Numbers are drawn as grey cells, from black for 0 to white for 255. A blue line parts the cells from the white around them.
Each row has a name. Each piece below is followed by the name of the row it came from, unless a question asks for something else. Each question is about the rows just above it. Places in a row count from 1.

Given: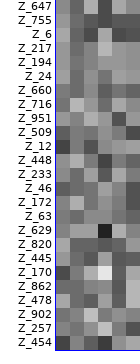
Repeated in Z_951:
[151]
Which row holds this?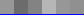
Z_217
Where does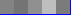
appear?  Z_257
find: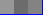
Z_217
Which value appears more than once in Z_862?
[108]
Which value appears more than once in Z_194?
[151]

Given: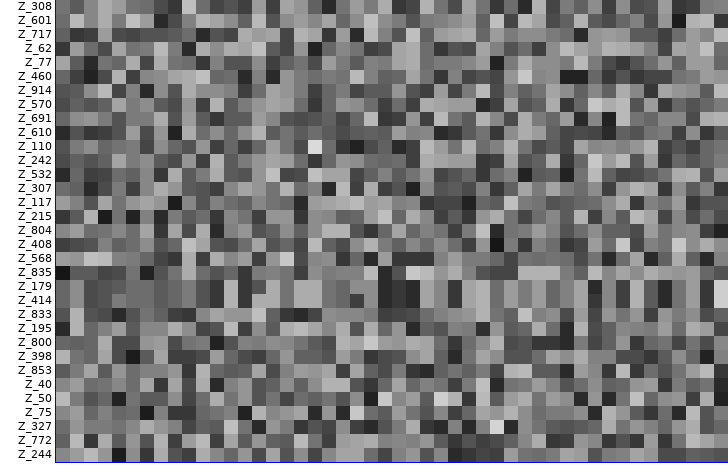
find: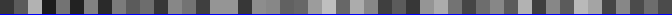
Z_215
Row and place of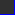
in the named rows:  Z_195, 31
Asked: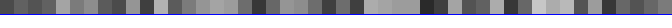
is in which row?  Z_570
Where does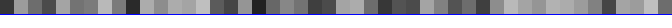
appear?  Z_62

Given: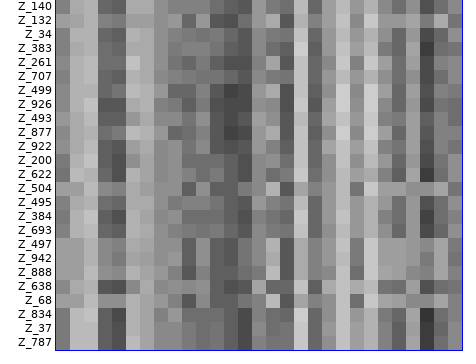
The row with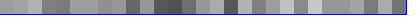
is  Z_132
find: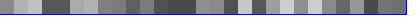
Z_926

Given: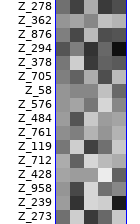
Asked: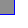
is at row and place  Z_761, 1
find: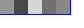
Z_958
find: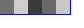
Z_273
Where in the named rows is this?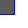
Z_378, 5

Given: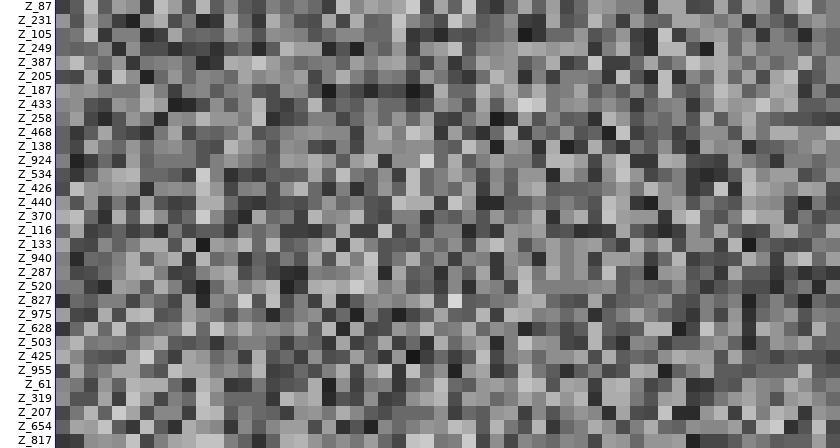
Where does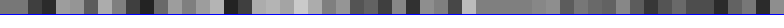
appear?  Z_520
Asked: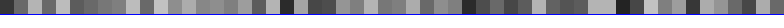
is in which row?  Z_628
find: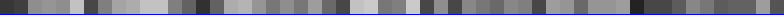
Z_817
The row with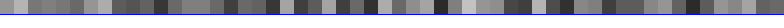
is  Z_503
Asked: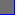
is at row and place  Z_205, 31

